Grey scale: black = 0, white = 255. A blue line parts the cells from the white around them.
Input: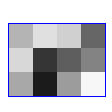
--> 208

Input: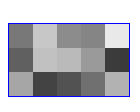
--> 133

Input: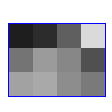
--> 95

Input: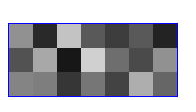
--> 89

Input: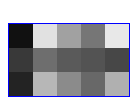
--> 118

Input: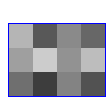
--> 138

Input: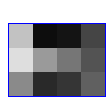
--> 20

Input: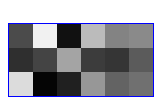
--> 131

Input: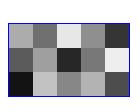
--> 143

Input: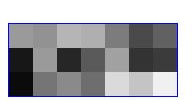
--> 74
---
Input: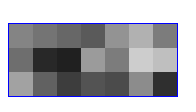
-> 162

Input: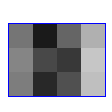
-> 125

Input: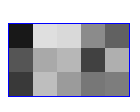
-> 57

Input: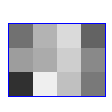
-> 48

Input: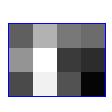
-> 74

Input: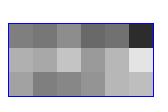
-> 162

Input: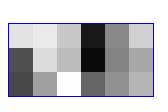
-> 72
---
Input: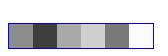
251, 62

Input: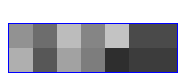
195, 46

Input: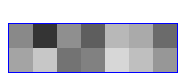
215, 52

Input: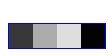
222, 3

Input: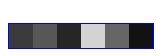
211, 18

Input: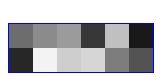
243, 25
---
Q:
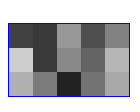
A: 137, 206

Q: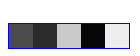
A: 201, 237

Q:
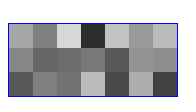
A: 120, 215

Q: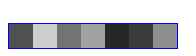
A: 162, 206

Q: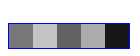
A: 98, 195

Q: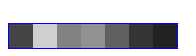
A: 145, 207

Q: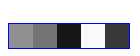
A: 23, 249

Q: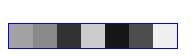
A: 204, 240

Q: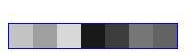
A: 25, 216
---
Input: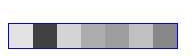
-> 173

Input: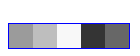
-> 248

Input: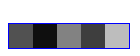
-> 130

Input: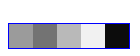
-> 185

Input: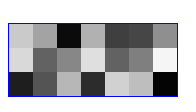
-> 223

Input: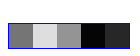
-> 148

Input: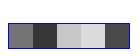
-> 199

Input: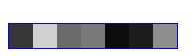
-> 121
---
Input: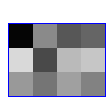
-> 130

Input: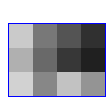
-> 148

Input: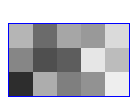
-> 238

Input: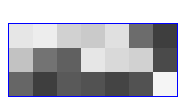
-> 245

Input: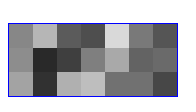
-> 71

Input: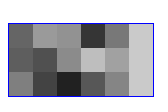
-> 202

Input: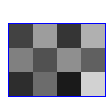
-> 210

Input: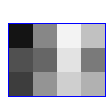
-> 177
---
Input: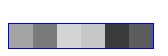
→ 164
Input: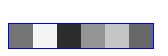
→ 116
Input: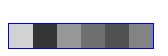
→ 210
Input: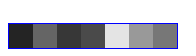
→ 36
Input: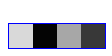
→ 217
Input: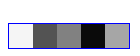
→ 245
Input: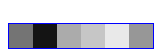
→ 116
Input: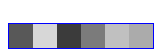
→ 88
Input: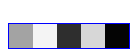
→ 163
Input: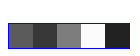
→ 91
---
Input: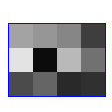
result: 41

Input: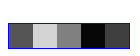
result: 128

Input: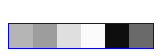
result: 223

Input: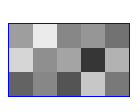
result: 84

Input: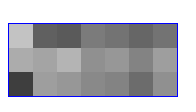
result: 151

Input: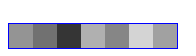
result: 53

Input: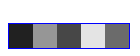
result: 71

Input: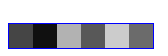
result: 178
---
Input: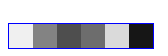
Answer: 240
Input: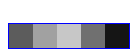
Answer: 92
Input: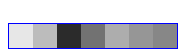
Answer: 231
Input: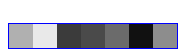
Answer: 176
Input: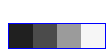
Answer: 32
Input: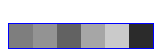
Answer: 126
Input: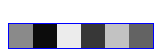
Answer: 138
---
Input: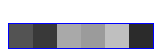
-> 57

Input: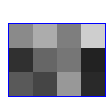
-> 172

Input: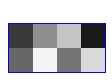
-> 143

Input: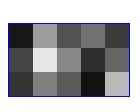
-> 157

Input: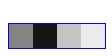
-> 22

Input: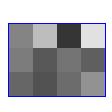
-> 189

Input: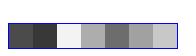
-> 56

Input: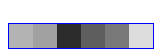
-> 160

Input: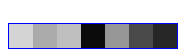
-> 170
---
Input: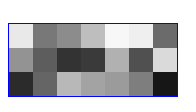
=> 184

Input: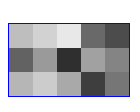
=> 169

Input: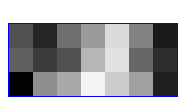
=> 169

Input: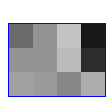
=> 134

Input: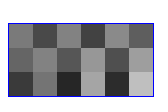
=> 38

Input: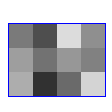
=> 106
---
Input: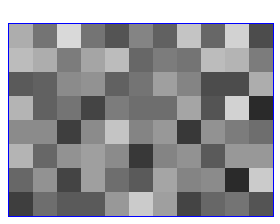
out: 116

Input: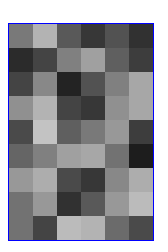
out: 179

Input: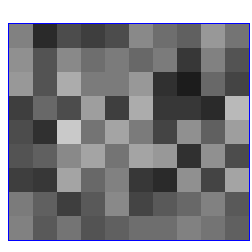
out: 42

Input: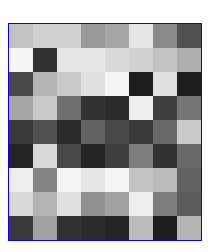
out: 209

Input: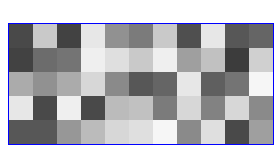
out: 201

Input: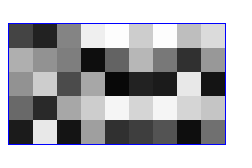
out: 34

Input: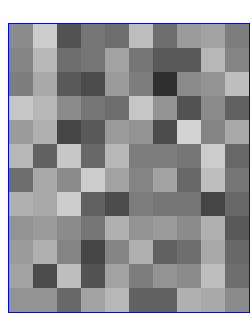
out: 204

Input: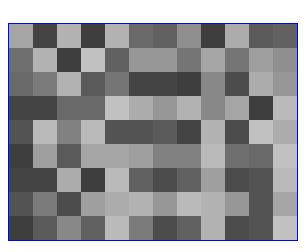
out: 68

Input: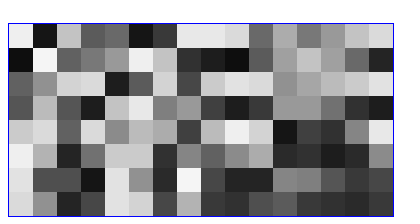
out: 21
